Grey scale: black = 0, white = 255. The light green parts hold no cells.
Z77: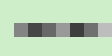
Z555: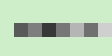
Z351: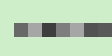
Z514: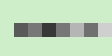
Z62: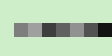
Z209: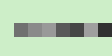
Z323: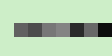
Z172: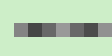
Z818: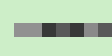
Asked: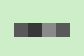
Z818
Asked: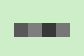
Z555
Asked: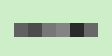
Z323
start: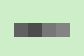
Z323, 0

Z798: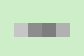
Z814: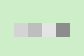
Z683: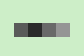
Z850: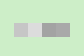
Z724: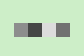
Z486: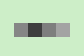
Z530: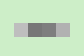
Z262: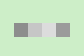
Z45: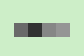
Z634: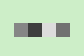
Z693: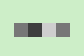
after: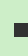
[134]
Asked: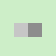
Z798
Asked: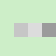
Z262
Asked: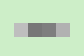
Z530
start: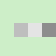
Z814, 1
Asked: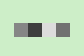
Z634
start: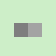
Z486, 2

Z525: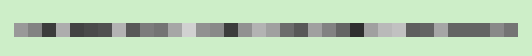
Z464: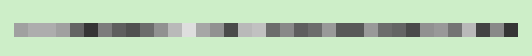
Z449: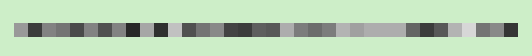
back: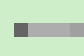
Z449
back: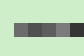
Z464
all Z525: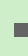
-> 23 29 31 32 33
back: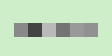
Z464
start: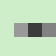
Z449, 0
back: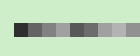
Z525
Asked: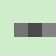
Z449

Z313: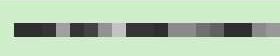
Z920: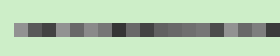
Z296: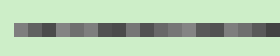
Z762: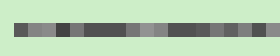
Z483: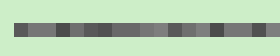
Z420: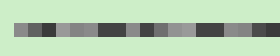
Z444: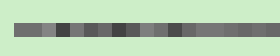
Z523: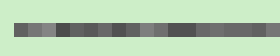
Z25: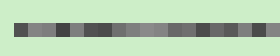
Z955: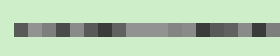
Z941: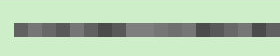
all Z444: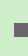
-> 6 12 16 18
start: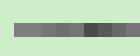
Z941, 8
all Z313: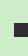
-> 0 1 10 15 16
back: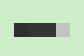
Z313

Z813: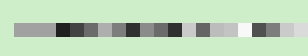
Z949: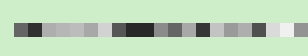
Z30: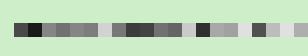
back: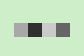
Z30
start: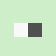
Z813, 16
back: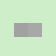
Z30
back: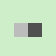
Z30
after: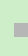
[188]

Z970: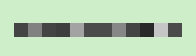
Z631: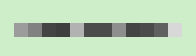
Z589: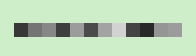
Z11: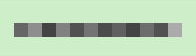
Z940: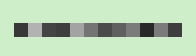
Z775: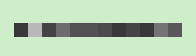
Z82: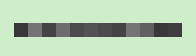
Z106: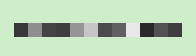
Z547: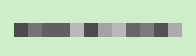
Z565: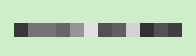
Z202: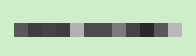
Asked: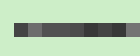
Z775
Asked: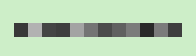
Z940
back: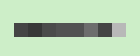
Z775
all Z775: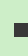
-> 0 7 9
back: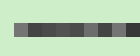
Z82

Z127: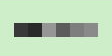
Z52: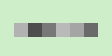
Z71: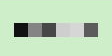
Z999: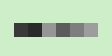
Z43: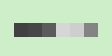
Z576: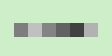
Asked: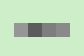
Z127
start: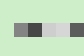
Z71, 1

